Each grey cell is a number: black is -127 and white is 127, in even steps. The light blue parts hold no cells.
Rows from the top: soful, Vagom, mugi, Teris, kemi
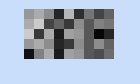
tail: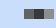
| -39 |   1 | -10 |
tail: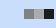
|  32 |  23 | -39 | -50 | -19 |
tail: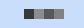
| -10 |
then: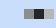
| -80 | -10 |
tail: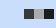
|   32 |   23 |  -39 | -120 |  -89 |
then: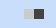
| -28 | -70 |

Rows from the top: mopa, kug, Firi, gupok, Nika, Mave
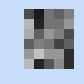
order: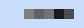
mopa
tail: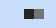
| -11 |  23 |
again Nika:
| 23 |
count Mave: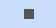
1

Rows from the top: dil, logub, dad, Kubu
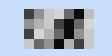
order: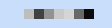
dil
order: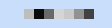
dil
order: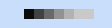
Kubu
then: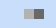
| -116 |   18 |
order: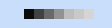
dil
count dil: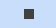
1
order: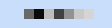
dil

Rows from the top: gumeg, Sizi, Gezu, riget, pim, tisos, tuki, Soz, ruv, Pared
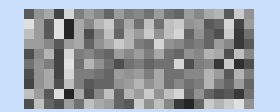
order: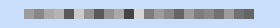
gumeg
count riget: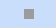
4
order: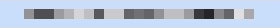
Gezu
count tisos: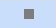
3

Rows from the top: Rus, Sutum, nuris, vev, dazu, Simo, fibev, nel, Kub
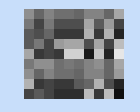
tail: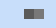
| -59 |  27 |  38 |  38 | -49 |  38 | -59 |  60 |
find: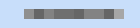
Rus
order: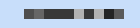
nuris
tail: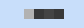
| -71 | -37 | -25 |  50 | -49 | -91 |

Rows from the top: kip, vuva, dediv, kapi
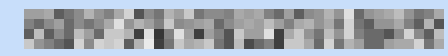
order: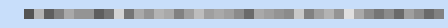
vuva
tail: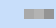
|  41 | -10 |  83 | -10 | -33 |  20 |  20 |  41 |   1 | -33 |  51 | -43 |
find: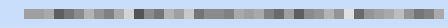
kip
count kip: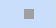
6
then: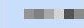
| -10 |  51 |
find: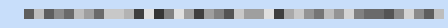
dediv
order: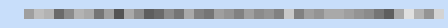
kip

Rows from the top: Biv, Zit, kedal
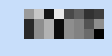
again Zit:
| 14 |
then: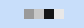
| -54 | -32 |

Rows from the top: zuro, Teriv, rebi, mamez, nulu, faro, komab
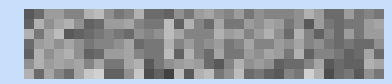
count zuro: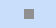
5
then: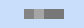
| 37 | 49 |
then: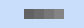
|  -8 | -20 |
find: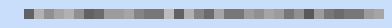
Teriv

